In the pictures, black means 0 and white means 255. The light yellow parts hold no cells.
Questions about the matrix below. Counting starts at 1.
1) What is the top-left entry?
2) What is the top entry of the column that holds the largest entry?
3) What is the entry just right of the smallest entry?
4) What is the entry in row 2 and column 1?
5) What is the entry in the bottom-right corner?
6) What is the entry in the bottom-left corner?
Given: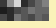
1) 57
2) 215
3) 43
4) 29
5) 87
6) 72

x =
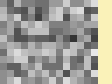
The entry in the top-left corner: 142
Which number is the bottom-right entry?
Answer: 112
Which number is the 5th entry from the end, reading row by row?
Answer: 219
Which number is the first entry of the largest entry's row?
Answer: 112
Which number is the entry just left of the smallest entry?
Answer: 96
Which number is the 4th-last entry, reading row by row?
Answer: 179
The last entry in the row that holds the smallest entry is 66
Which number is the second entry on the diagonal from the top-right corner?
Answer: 82
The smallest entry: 52
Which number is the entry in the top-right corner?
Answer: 219
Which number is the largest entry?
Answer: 232
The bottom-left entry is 142
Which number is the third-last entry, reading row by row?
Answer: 154
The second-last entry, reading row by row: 128
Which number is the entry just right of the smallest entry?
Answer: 142
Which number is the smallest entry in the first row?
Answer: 96
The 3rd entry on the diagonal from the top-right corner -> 179
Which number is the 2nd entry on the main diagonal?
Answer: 112
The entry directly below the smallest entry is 191

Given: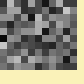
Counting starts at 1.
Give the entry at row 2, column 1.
87
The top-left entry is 48
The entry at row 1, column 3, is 87
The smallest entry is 10
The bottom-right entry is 61
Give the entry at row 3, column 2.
145
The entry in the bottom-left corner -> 116
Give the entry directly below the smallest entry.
198
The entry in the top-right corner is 61
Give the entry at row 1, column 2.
185
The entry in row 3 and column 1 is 145
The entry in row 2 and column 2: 161
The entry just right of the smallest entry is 145
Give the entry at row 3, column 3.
73

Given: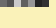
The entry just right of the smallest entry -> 50
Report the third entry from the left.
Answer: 202
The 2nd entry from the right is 35

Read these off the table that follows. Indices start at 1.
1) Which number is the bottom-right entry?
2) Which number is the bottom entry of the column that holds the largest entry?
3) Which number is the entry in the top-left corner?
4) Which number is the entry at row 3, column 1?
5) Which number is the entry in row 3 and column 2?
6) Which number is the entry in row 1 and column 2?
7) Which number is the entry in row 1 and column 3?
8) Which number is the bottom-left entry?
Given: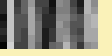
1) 152
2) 210
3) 44
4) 16
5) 194
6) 194
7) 56
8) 4

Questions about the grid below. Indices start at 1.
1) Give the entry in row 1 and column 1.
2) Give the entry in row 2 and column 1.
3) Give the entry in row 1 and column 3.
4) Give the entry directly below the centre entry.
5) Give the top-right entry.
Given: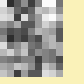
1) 237
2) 209
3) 88
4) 117
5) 117

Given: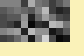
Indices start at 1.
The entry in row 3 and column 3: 88
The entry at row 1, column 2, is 130
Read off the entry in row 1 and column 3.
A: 130
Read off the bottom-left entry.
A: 62
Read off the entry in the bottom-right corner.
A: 22
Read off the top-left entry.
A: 130
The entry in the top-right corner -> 117
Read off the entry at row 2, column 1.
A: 88
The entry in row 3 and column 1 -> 74
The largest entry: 210
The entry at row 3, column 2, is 88
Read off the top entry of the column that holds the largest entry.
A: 104
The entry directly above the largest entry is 146

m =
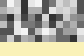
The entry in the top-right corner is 82
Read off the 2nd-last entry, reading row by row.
51
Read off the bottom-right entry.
204
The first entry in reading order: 134
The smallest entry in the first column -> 82
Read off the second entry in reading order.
244
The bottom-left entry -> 106
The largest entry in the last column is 231
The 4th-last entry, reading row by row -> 106
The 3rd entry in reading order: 204
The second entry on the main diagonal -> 204
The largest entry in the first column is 190
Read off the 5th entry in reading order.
231
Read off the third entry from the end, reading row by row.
106

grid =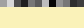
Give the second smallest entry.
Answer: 31
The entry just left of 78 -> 216
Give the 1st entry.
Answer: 161
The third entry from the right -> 119

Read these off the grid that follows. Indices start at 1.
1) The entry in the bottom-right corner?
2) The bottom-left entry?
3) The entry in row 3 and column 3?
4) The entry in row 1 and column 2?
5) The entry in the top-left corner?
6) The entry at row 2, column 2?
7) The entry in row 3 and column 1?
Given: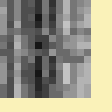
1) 164
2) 106
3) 134
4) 90
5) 134
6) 90
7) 149

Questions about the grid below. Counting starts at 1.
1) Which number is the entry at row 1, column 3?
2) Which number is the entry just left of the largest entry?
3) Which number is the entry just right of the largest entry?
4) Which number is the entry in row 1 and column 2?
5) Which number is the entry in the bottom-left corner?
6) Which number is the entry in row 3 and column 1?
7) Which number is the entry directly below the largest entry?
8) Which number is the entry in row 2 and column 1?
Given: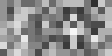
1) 163
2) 202
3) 202
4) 119
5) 91
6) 148
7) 202
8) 148

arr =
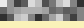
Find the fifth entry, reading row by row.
219
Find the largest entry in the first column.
234
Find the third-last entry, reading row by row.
119
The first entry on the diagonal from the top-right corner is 49
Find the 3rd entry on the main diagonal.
191
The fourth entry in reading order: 92
